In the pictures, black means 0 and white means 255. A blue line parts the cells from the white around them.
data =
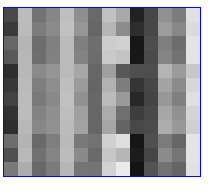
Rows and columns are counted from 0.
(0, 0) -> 73
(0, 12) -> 124
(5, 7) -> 177
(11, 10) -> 83
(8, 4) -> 187
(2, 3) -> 128
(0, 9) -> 33
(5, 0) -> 56
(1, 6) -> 102
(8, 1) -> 184
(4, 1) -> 183
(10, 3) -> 132
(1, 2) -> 124
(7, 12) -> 145
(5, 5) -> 155
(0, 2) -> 115
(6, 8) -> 153
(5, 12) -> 139
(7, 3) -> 143
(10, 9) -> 28
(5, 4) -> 190
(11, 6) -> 116
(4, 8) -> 88
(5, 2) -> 126
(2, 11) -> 126
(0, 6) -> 105
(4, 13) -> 199
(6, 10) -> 68
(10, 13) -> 227
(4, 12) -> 155
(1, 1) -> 186
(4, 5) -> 167
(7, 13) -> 212
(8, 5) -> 162
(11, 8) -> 235
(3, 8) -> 195
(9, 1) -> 179
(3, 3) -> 129

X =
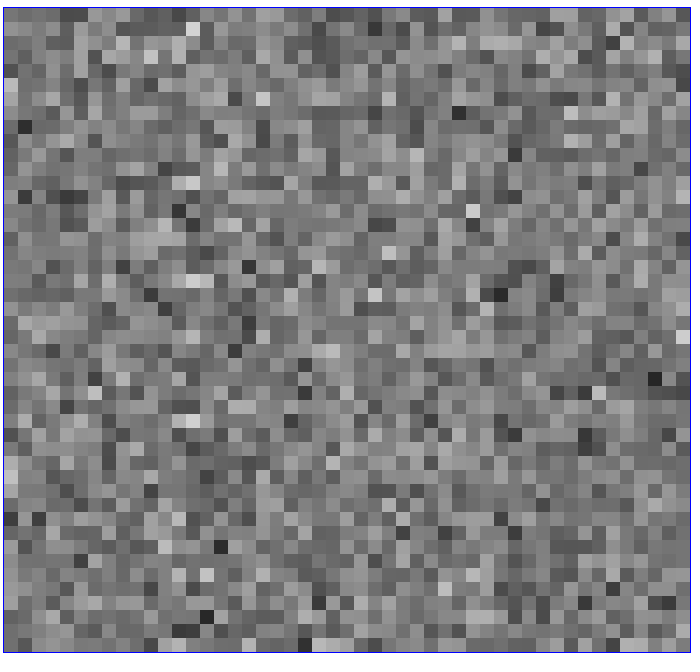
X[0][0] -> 118
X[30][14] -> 123
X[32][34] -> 103
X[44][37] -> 119
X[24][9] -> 94
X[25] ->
[115, 137, 131, 117, 113, 125, 99, 160, 141, 139, 102, 138, 92, 89, 106, 113, 149, 113, 100, 144, 117, 66, 133, 150, 141, 110, 128, 112, 109, 132, 86, 103, 124, 117, 81, 123, 112, 124, 128, 134, 111, 117, 83, 133, 93, 102, 103, 115, 128]
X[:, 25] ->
[99, 106, 121, 100, 157, 150, 118, 107, 148, 118, 135, 127, 100, 104, 140, 138, 100, 105, 118, 138, 118, 79, 116, 107, 127, 110, 117, 102, 153, 83, 106, 147, 115, 145, 128, 120, 100, 131, 108, 151, 149, 141, 173, 144, 162, 105]
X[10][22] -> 152
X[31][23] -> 87
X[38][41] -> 87
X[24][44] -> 134
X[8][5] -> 147
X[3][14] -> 115
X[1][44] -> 83
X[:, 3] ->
[108, 141, 95, 141, 145, 132, 167, 90, 107, 148, 117, 114, 96, 80, 125, 120, 119, 123, 82, 121, 103, 124, 160, 136, 73, 117, 122, 167, 138, 122, 120, 141, 102, 86, 113, 106, 144, 167, 143, 117, 105, 120, 91, 169, 141, 148]
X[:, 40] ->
[159, 143, 125, 169, 120, 135, 74, 189, 107, 178, 91, 144, 127, 121, 109, 150, 106, 110, 130, 104, 123, 94, 136, 137, 146, 111, 112, 97, 158, 125, 140, 98, 109, 108, 117, 106, 116, 101, 86, 97, 85, 150, 136, 104, 112, 90]
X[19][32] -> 125
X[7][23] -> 90
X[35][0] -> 107
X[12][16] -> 122
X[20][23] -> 132
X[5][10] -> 75
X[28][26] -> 81
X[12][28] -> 89
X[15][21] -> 119
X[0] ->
[118, 109, 115, 108, 75, 76, 152, 136, 153, 105, 87, 96, 72, 96, 135, 117, 147, 114, 160, 153, 108, 97, 126, 77, 86, 99, 81, 121, 138, 92, 89, 162, 89, 90, 145, 117, 103, 101, 98, 160, 159, 99, 104, 146, 163, 90, 129, 150, 87]
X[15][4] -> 81
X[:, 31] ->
[162, 111, 148, 149, 81, 110, 128, 129, 108, 122, 105, 107, 107, 160, 103, 170, 162, 159, 137, 117, 127, 141, 147, 149, 164, 103, 87, 141, 150, 134, 85, 169, 159, 125, 139, 146, 134, 65, 97, 106, 147, 189, 132, 136, 113, 152]
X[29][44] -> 153
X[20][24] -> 154
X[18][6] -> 99
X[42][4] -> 134
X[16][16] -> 115
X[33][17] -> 86
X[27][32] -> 137
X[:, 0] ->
[118, 146, 108, 116, 81, 186, 164, 140, 108, 87, 98, 103, 126, 149, 124, 136, 97, 114, 121, 126, 112, 146, 106, 102, 136, 115, 129, 98, 107, 127, 81, 122, 173, 192, 165, 107, 62, 101, 155, 140, 147, 153, 159, 98, 111, 112]
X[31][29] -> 166
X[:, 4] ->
[75, 94, 92, 126, 109, 103, 111, 150, 127, 170, 85, 118, 120, 58, 87, 81, 149, 125, 107, 112, 96, 153, 148, 126, 123, 113, 95, 116, 69, 146, 163, 142, 166, 103, 78, 109, 129, 106, 141, 116, 132, 87, 134, 94, 150, 137]

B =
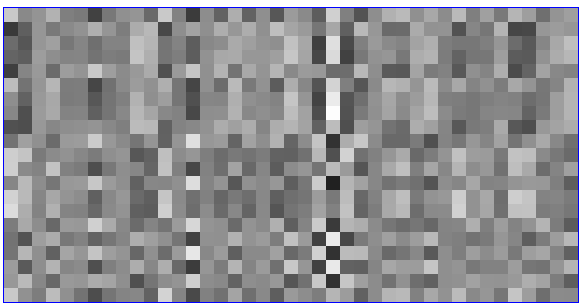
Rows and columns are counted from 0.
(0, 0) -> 200
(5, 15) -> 108
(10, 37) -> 190
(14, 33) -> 146
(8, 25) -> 158
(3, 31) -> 124
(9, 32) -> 119
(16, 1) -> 83
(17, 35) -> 156
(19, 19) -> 152
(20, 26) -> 140
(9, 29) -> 123
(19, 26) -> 140
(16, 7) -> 118
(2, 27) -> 138
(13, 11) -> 197
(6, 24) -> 84
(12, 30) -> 84
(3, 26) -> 146
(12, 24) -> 181
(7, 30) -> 189
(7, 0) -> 135
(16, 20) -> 193
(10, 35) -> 121
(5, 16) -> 186
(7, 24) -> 82
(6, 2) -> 153
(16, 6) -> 99
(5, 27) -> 183
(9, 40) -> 112
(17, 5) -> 150
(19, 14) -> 141
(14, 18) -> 137
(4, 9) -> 153
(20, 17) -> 111
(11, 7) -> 120
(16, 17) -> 147
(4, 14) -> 144

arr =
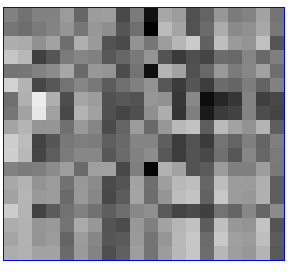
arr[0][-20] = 129
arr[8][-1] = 94
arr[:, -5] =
[152, 172, 190, 108, 153, 108, 39, 59, 186, 115, 112, 156, 189, 199, 115, 191, 200, 183]
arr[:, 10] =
[17, 1, 119, 148, 15, 147, 150, 143, 105, 132, 141, 6, 110, 109, 143, 127, 116, 115]
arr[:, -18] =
[129, 122, 145, 64, 130, 70, 236, 231, 148, 67, 69, 126, 147, 153, 66, 149, 148, 163]
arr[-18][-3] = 131
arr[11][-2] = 157
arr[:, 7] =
[158, 142, 82, 88, 148, 92, 81, 80, 75, 95, 87, 161, 74, 72, 94, 84, 86, 78]
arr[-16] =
[174, 171, 145, 162, 110, 175, 154, 82, 74, 147, 119, 157, 182, 202, 97, 190, 154, 148, 192, 85]
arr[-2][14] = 107
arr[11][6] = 159
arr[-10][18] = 180
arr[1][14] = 107
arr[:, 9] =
[123, 111, 147, 121, 115, 128, 82, 79, 156, 132, 130, 127, 163, 164, 136, 152, 154, 158]
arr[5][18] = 99
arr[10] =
[207, 185, 69, 93, 122, 135, 135, 87, 107, 130, 141, 88, 60, 83, 72, 112, 87, 135, 103, 122]
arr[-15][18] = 105
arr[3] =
[198, 184, 64, 85, 123, 133, 128, 88, 103, 121, 148, 83, 58, 78, 68, 108, 104, 133, 105, 127]
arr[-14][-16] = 166
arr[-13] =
[210, 179, 70, 87, 115, 134, 120, 92, 111, 128, 147, 87, 59, 86, 60, 108, 101, 125, 99, 130]
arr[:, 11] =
[167, 187, 157, 83, 180, 87, 145, 173, 151, 94, 88, 177, 158, 149, 89, 163, 150, 156]
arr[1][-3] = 144
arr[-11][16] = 66
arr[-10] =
[164, 180, 148, 149, 112, 153, 133, 75, 101, 156, 105, 151, 185, 194, 93, 186, 162, 147, 180, 94]
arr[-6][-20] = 168
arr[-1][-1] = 89
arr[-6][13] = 190
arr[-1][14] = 109
